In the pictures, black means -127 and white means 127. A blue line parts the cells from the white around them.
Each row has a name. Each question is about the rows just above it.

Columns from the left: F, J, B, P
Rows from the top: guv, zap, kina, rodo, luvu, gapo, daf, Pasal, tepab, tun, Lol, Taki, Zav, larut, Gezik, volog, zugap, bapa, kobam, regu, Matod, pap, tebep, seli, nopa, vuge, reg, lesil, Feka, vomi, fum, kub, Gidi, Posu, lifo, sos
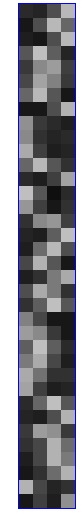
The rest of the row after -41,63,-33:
-91
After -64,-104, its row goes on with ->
-78
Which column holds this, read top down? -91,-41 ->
P
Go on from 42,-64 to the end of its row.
-97,-91
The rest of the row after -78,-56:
50,-19

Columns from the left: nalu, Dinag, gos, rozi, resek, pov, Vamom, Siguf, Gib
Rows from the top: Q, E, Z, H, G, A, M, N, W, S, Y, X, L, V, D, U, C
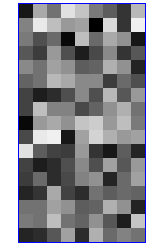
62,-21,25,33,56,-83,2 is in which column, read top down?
gos
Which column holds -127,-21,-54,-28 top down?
pov
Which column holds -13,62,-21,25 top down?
gos

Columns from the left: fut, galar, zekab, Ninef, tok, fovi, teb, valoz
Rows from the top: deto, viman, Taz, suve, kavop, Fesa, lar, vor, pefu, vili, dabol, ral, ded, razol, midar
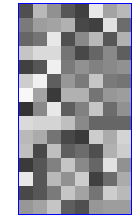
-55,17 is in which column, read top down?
tok
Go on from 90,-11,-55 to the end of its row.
-25,9,-33
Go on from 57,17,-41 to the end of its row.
-63,104,35,57
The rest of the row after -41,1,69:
9,-25,98,17
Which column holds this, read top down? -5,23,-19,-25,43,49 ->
teb
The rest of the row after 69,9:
-25,98,17
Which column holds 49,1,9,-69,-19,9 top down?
tok

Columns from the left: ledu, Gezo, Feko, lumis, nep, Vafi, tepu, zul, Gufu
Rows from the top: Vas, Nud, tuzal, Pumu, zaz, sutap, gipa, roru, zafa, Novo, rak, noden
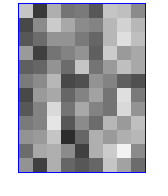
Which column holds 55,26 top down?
tepu
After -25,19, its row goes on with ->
-19,69,-11,26,63,40
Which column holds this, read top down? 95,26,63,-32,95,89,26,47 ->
zul
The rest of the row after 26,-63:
-11,3,19,-32,75,26,40
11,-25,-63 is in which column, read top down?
nep

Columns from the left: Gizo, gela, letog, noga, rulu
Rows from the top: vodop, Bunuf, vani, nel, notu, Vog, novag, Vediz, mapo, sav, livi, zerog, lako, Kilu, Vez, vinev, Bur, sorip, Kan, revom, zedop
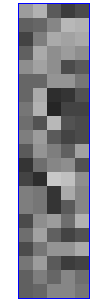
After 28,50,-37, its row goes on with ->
-67,-52
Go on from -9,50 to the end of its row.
-90,-60,-60
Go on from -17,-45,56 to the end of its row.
-45,-52
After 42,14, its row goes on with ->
28,14
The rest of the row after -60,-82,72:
64,14

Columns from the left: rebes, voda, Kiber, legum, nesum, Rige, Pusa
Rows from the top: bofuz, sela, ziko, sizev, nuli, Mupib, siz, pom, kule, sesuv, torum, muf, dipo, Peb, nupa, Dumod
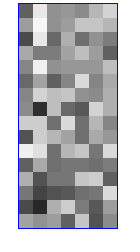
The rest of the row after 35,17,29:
-31,69,-45,11
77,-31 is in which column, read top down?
legum

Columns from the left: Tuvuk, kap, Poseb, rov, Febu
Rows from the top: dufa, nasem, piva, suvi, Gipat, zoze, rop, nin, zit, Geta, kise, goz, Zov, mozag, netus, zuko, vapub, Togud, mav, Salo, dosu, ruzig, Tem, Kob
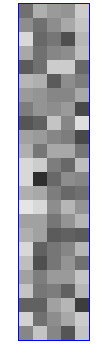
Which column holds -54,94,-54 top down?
Febu
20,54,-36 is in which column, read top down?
Febu
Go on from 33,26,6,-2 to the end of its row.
-54
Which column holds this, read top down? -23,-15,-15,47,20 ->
kap
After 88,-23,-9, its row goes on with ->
-48,54
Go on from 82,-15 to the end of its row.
13,40,76
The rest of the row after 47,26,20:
76

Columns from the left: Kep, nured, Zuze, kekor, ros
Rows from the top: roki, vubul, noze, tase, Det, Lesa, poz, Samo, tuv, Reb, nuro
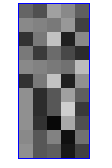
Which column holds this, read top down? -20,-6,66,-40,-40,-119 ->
Zuze
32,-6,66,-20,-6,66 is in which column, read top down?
Zuze
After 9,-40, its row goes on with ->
2,-111,-14
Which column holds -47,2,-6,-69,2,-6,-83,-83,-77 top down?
nured
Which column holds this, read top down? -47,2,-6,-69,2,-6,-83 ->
nured
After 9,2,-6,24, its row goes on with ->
-62
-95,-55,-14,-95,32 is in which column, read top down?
kekor

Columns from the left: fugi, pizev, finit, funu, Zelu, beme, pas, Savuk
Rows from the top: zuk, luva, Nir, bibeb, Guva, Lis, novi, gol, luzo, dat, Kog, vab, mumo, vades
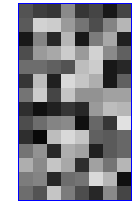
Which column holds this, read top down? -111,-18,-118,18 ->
pizev
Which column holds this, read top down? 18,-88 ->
Zelu
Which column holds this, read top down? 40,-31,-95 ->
finit
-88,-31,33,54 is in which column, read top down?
Savuk
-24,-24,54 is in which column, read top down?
Savuk

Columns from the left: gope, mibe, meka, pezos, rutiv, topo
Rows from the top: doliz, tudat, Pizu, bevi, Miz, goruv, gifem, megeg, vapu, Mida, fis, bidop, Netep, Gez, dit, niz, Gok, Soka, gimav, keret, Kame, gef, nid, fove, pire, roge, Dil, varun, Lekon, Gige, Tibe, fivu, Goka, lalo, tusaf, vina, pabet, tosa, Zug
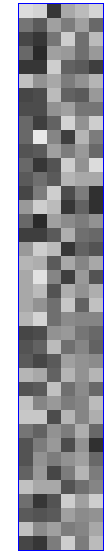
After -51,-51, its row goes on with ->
18,32,-10,-10
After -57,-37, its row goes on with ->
32,18,11
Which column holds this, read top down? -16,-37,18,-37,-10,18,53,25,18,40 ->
rutiv
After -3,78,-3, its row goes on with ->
59
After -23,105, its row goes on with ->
5,-65,53,-3
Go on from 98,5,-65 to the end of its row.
25,-44
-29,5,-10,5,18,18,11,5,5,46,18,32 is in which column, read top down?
rutiv

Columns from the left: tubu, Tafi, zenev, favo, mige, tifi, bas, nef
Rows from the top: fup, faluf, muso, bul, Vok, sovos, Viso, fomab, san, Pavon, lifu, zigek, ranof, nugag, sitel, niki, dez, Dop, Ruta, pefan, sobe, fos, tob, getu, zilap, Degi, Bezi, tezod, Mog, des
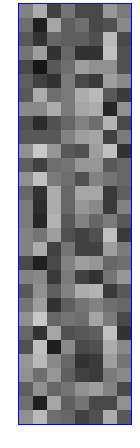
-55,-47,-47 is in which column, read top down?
nef
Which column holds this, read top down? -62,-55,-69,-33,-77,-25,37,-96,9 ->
zenev
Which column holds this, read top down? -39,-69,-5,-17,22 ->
nef
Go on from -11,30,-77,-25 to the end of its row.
-77,-77,64,-47
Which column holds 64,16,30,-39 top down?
bas
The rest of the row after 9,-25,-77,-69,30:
-11

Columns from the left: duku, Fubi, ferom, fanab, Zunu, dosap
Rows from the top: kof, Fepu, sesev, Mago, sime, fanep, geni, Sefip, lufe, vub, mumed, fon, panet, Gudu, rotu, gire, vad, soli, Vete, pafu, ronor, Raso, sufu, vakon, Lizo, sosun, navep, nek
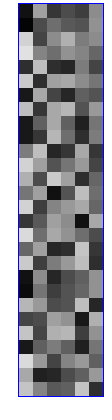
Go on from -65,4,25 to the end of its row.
40,-25
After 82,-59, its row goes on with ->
12,48,-3,12
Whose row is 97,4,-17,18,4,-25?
Mago
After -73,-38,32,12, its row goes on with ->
-110,40

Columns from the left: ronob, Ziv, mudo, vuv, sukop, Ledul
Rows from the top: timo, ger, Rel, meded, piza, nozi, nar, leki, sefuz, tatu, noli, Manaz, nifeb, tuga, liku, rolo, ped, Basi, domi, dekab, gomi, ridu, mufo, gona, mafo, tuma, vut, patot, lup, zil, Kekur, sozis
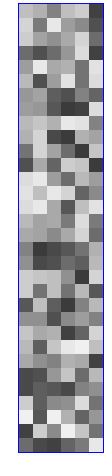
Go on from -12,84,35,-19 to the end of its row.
-68,69
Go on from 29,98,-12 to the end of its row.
92

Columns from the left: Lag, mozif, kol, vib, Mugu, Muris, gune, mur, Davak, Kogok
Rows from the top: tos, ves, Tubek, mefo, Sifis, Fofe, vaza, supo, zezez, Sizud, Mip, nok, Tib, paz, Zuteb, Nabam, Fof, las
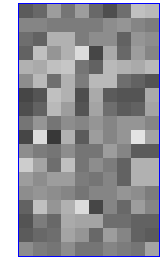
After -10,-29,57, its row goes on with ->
49,42,57
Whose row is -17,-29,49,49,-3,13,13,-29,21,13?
Tubek
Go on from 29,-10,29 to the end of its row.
-23,-49,-17,64,57
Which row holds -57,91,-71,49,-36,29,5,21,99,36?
Sizud
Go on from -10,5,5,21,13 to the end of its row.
-3
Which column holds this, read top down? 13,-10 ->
Muris
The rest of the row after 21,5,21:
21,5

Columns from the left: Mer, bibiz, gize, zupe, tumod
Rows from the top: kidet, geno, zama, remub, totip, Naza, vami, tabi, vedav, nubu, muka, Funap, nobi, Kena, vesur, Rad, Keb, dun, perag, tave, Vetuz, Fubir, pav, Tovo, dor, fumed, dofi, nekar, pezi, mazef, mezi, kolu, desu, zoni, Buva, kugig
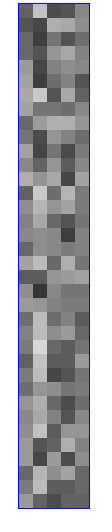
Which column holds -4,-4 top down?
tumod
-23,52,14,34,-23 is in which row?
zoni
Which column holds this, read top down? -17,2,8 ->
tumod
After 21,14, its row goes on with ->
-10,-4
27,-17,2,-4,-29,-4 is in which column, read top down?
Mer

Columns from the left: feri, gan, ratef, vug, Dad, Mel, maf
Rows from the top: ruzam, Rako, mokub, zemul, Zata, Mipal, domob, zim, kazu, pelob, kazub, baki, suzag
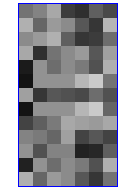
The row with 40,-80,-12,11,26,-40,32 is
zemul
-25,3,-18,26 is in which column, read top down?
ratef
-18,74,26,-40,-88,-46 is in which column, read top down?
Mel
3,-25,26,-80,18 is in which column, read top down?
gan
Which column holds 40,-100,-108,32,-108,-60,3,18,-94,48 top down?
feri

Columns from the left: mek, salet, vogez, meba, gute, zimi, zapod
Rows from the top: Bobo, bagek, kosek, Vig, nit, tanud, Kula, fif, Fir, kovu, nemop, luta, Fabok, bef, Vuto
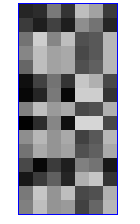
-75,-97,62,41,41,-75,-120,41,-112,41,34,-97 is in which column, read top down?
meba
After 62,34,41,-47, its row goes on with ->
-31,55

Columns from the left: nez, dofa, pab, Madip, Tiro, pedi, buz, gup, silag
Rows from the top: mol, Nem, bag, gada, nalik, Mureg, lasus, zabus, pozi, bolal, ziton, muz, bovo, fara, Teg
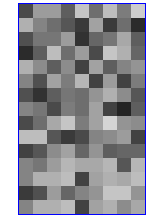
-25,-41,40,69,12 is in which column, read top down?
gup
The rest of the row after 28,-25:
4,20,69,69,20
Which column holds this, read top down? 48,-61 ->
buz
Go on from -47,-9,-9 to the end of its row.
28,-77,-25,-9,40,-33

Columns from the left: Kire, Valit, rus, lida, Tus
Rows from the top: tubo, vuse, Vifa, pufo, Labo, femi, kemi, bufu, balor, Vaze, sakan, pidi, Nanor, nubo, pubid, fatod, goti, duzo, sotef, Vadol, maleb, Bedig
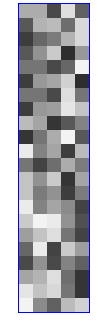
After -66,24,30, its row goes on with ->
101,67
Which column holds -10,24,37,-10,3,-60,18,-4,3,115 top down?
Valit
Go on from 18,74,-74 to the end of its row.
37
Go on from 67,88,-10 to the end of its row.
-74
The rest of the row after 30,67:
94,-10,-60
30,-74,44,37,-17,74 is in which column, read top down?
rus

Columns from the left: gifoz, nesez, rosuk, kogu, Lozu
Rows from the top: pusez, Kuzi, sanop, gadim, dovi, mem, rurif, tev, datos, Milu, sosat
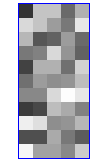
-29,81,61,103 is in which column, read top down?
Lozu
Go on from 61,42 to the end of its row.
1
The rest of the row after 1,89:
20,-29
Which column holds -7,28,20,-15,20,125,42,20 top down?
kogu
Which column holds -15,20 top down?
kogu

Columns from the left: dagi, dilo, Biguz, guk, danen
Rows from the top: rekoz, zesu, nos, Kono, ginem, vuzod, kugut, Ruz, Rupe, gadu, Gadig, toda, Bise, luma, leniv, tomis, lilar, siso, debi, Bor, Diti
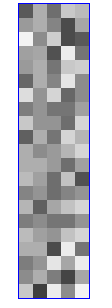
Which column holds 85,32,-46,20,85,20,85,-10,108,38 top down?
danen
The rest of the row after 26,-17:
32
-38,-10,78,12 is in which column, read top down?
danen
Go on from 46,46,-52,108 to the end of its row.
-10
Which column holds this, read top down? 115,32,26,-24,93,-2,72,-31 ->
dagi
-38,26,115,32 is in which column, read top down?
dagi
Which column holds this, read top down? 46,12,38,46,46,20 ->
dilo

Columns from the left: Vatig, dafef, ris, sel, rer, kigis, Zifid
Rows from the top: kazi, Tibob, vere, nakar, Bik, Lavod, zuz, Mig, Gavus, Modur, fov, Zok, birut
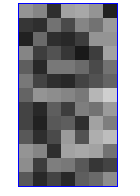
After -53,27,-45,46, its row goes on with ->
61
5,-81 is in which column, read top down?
dafef
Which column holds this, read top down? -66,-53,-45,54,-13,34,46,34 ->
kigis
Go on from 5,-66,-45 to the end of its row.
-73,-102,-66,34
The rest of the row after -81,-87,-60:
-45,-27
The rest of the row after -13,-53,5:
-13,27
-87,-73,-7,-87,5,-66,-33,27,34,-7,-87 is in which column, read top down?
sel

